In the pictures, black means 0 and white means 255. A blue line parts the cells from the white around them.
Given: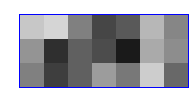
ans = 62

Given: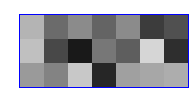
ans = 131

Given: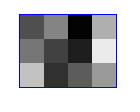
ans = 49

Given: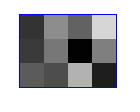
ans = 77

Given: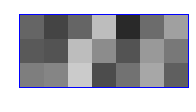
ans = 133

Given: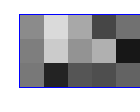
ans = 35

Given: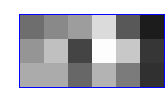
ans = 171

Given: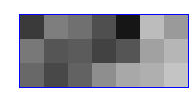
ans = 72

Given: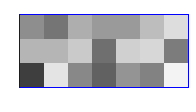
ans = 228

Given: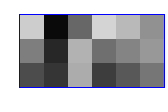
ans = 53
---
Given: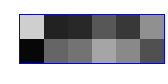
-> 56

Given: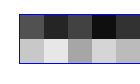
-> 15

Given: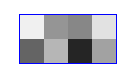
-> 135

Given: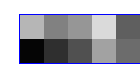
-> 218

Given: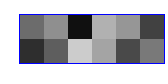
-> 150

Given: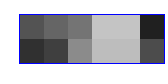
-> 196

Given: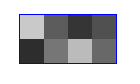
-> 53

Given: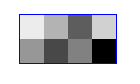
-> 93

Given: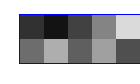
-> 132

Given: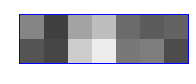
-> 92
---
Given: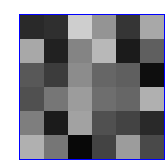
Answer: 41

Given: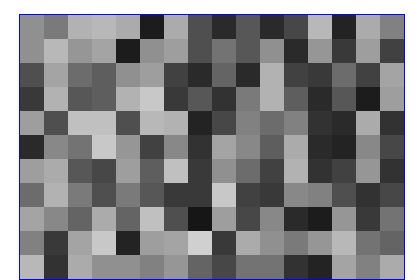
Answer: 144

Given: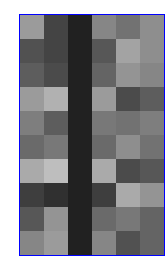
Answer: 155

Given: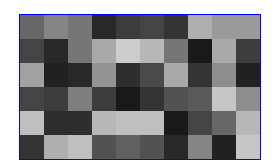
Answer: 103

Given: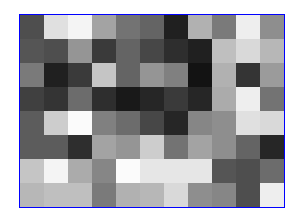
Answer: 78
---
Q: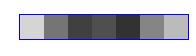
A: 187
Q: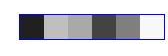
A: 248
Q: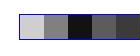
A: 59
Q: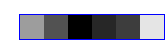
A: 229
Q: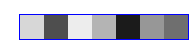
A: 111
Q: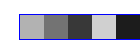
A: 28
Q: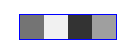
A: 159
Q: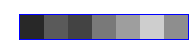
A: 142
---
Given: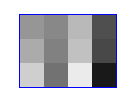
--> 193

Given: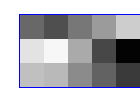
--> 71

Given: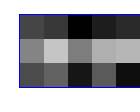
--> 175

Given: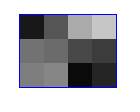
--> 72

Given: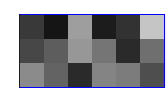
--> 42

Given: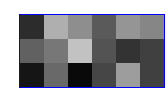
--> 51

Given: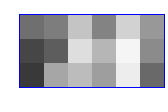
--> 245
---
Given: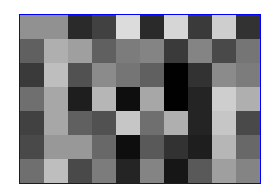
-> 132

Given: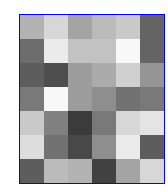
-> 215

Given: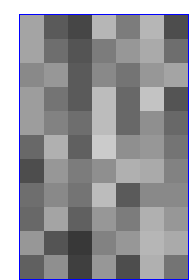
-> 116

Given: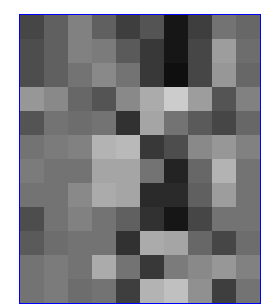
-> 115

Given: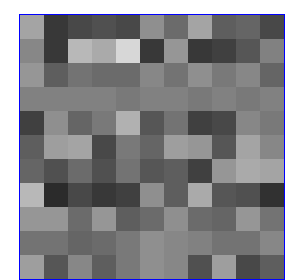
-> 94

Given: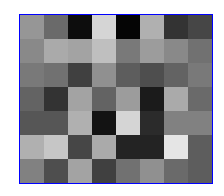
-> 93
